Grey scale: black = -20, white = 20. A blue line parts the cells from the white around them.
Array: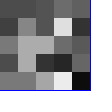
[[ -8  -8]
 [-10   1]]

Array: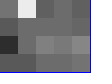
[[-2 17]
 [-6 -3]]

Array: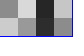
[[ 2 14]
 [12  4]]

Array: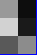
[[  4 -18]
 [ 13 -16]]

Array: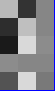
[[  9 -12]
 [-13  10]]

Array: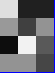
[[ 15 -15]
 [  4 -10]]

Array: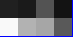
[[-15 -16]
 [ 19   8]]

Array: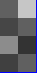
[[-5 11]
 [-9 -5]]
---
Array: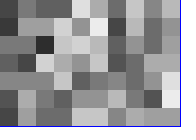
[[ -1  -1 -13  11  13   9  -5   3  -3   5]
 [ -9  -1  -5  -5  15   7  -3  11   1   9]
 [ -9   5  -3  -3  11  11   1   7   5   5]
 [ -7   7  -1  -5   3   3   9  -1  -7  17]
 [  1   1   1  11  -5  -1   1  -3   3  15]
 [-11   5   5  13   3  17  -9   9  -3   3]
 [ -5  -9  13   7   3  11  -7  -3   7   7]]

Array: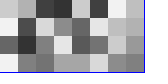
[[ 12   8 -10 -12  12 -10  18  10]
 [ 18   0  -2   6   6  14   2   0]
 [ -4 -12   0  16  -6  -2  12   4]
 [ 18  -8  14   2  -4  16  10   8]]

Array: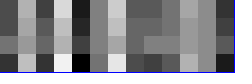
[[-12  10 -12  18 -20  -2  16  -8 -10  -6   8   2 -16]
 [ -8   8 -10  14 -16   0  12  -6  -6  -2   6   2 -12]
 [ -8   6  -6  10 -14   0  10  -4  -4  -2   4   2 -10]
 [ -2   4  -4   8 -10   0   6  -4   0   0   4   2  -6]]

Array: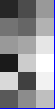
[[-14  -8   4]
 [ -2  -4   8]
 [ -6   2  10]
 [  4   6  16]
 [ 14 -10  18]
 [-16  12  20]]

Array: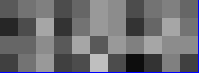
[[ -6  -2   0  -8  -4   4   2  -8  -2   0  -4]
 [ -4  -4   2  -6   6  -6   4   0   6   2   2]
 [-10  -2   4 -10  -8  10  -8 -18 -12   0 -10]
 [-14  -8   6 -12  -2   4   2 -12  -4   6  -2]]

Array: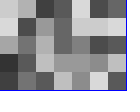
[[ 12   8 -10  -6  14  -8  -4]
 [-10  -2  -6  10   2  14  -6]
 [ 14  -8   4  -4  12  12  14]
 [  6  -2   8  -4   0  -8  -6]
 [-12  -6  10   4   4   2  10]]

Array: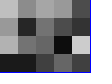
[[-16 -16 -10  -4 -10]
 [  8  -2  -4 -18  12]
 [  4 -14  -2  -8 -12]
 [ 10   2   6   4  -8]]
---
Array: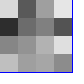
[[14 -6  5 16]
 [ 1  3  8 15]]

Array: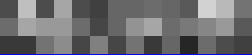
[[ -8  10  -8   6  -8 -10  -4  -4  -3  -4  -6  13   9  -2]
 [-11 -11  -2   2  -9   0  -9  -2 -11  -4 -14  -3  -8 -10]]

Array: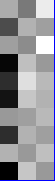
[[  7  -1  17]
 [  5   2  20]
 [-13  15   9]
 [  4   5   9]
 [  8   4  10]]

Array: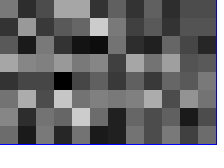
[[ -1 -13  -8   6   6 -12  -5 -12  -5 -13  -8  -8]
 [ -6 -16  -1 -12 -17 -18  -2 -13 -15  -4  -9 -14]
 [-12  -9  -9 -20  -9  -5 -11  -5 -11  -4  -6  -1]
 [  1 -13  -2  -4  12  -3 -15  -4  -8  -5 -16  -8]]

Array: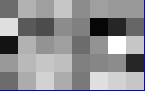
[[ -3   8   5  11   2   5   4   4]
 [-17   8   3   5  -3   3  20  11]
 [ -3   7  13   7  -1  15  13  11]]

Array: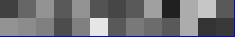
[[-10  -4   3  -6   3  -7  -9  -6   5 -15   7  11  -6]]

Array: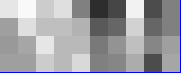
[[ 16  19  12  15   0 -13  -9  18  -8   0]
 [  4   6  16   9   9  -1   3  10   1   5]]

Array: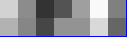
[[ 13   2 -12  -7   5  19   0]]
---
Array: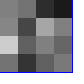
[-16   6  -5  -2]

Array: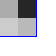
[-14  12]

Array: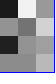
[  4  -2 -15]

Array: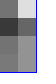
[ 15 -11]

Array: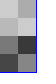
[7 9]

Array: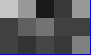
[  4 -10  -9]

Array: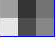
[-2 -8]
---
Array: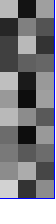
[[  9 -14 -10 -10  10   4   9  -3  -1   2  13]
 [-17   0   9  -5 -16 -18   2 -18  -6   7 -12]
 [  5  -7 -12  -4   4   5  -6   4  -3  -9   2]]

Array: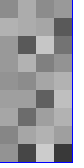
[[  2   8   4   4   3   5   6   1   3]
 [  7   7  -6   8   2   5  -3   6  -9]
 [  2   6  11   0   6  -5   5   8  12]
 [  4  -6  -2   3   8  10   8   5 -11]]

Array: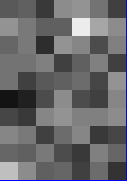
[[ -6   3  -4  -2  -2 -17  -9   1  -4  10]
 [ -5  -1  -1  -2 -10 -15 -11  -1  -5   2]
 [-11  -5 -13   0  -6  -8   1 -10  -1  -5]
 [  2  -5   3 -10  -5   2   3  -3  -8  -4]
 [  3  17   1  -5  -3  -8   0   1 -11 -10]
 [ -2   6  -8   0  -9 -10   0 -11   0  -3]
 [-10   2   0 -10   3   1   2  -9  -4 -12]]

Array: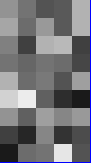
[[  3   6   0  -2   8  13   3 -10 -16]
 [ -2  -3 -10  -4  -3  17  -5 -14  -3]
 [ -7   4   8  -2  -1  -5   5   1  -2]
 [ -6  -6   9  -3  -7 -13   1 -12  16]
 [  8   8 -10  -9   5 -16   4  -8  -7]]

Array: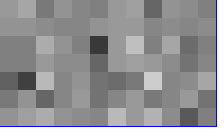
[[  4   3   0   0  -5  -1   3]
 [  6   3   0   0 -10   3   5]
 [ -1   2   7   4   9  -4   7]
 [  3   1   3   2   1   1   3]
 [  1   1   0   2   3   4   2]
 [  0   3 -11  -4  -2  -2   1]
 [  4   4   4   4  -3   1   9]
 [  5   4  10   5  -1   4   4]
 [ -4   1   0   4  12  -1   8]
 [  3   2   6   2   1   1   2]
 [  2   1  -3  -2   2   4  -6]
 [  0   2   0   1   6  -2   0]]

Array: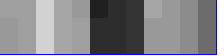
[[  5   4   4]
 [  5   5   5]
 [ 13  13  13]
 [  6   6   6]
 [  4   5   5]
 [-15 -13 -13]
 [-13 -13 -13]
 [-12 -12 -12]
 [  6   4   4]
 [  4   4   4]
 [  2   2   2]
 [ -3  -3  -3]]

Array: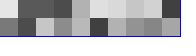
[[ 16  -1]
 [ -6  -8]
 [ -6  11]
 [ -8   2]
 [  8   9]
 [ 15 -10]
 [ 14   8]
 [ 11   3]
 [ 13   1]
 [-10   6]]
